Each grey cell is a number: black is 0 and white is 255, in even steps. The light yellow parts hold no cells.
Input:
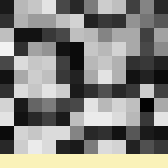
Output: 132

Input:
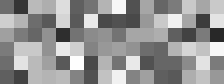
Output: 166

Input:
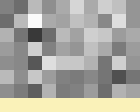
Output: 192

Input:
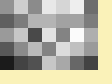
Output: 238

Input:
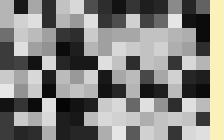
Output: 38

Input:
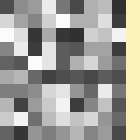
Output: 188

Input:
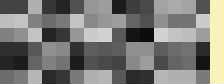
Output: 163
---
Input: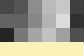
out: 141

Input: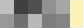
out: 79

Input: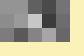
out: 96

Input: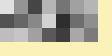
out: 69

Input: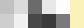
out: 107

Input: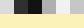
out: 18

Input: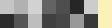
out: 210

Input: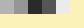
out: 42
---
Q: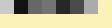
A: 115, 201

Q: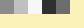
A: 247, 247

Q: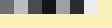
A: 21, 237

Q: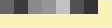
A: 150, 194

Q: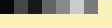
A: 100, 203

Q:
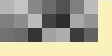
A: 67, 196

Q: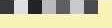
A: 186, 223
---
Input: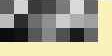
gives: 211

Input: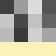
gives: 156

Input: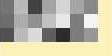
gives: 186

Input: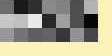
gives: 26

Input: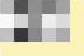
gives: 82

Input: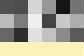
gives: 76

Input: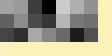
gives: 154

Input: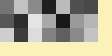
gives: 194
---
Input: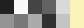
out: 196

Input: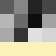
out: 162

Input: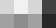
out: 38

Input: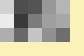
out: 167

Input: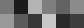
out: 62

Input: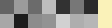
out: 182

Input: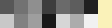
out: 241

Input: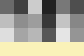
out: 135
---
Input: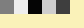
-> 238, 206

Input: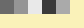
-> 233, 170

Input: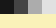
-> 225, 172

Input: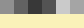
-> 202, 165

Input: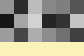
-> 210, 196

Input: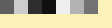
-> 239, 204

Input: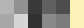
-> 213, 181

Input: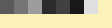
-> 223, 157

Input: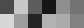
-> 215, 200
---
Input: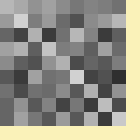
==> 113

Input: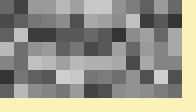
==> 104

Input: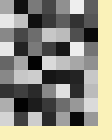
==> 94

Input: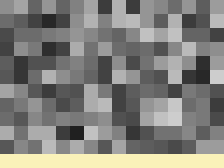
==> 156

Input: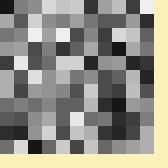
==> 239

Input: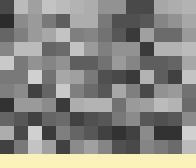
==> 179

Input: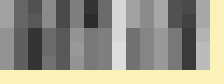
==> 167

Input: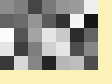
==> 238
